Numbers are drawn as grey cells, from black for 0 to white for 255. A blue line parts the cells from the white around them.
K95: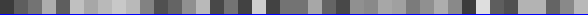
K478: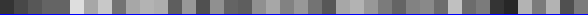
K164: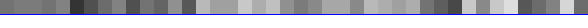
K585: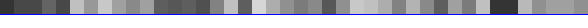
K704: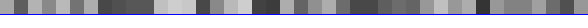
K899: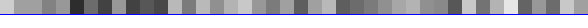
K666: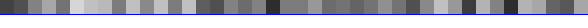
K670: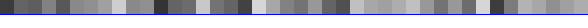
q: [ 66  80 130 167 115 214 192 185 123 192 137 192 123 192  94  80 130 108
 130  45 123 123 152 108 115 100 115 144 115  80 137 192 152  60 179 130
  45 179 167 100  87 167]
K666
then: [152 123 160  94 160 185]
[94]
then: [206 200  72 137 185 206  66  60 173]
[100]
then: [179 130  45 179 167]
[100]
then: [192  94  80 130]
[108]

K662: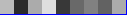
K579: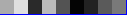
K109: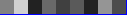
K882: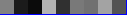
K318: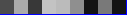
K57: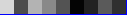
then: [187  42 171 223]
[56]
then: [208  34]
[105]
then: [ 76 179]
[137]

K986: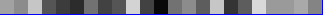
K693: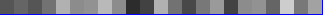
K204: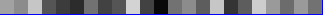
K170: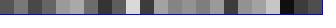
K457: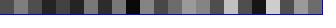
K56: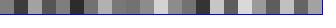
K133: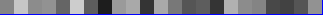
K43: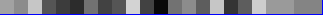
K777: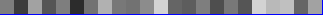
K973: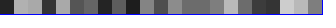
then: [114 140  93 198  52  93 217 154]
[154]
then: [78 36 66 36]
[120]
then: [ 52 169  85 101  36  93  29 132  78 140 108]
[108]
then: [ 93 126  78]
[120]
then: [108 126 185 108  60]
[52]
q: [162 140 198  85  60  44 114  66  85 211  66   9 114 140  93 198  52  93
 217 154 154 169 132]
K986
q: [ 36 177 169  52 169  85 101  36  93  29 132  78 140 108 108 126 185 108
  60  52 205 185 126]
K973

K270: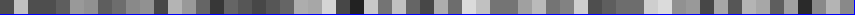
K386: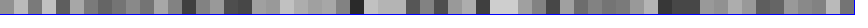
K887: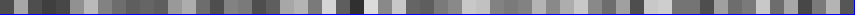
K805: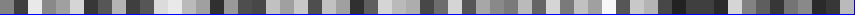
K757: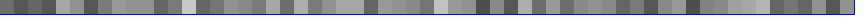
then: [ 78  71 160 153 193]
[173]
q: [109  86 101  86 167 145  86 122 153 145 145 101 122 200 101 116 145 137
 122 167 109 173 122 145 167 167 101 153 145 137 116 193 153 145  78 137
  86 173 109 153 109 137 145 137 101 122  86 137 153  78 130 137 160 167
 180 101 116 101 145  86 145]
K757

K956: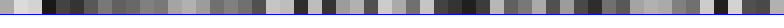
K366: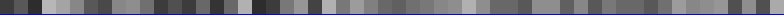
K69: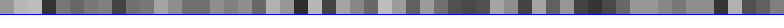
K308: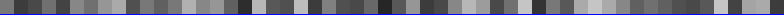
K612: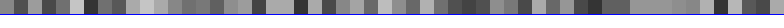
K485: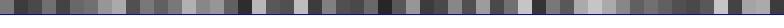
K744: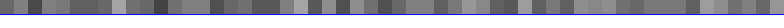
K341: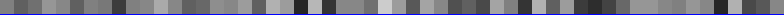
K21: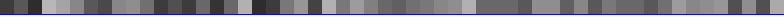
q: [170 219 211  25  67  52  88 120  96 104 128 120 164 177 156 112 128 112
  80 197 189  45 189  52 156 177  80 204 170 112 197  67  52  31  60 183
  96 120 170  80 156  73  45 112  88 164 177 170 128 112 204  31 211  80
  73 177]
K956
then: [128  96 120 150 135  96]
[88]
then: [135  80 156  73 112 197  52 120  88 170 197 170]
[135]
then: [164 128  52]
[177]
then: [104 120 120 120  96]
[156]

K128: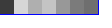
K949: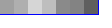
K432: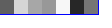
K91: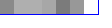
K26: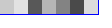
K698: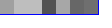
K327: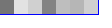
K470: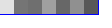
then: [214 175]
[196]
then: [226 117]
[111]
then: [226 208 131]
[190]

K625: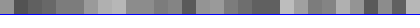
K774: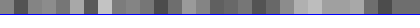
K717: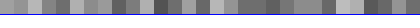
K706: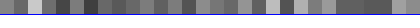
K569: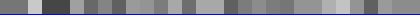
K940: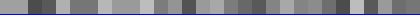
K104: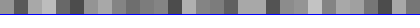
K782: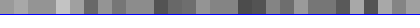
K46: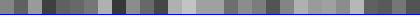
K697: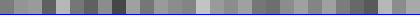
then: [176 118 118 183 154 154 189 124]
[148]
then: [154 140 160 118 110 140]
[160]
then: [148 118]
[140]

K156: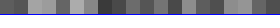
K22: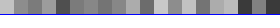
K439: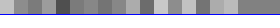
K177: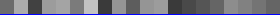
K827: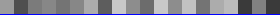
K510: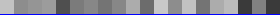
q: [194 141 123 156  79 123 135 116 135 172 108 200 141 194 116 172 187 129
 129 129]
K439
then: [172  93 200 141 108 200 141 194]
[116]
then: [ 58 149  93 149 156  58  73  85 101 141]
[129]
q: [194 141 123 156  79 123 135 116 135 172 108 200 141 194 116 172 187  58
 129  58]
K22

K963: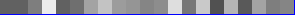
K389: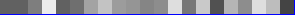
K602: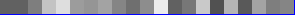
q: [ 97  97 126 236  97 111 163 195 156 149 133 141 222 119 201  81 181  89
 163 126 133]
K963
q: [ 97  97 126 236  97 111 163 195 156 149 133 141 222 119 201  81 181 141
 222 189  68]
K389

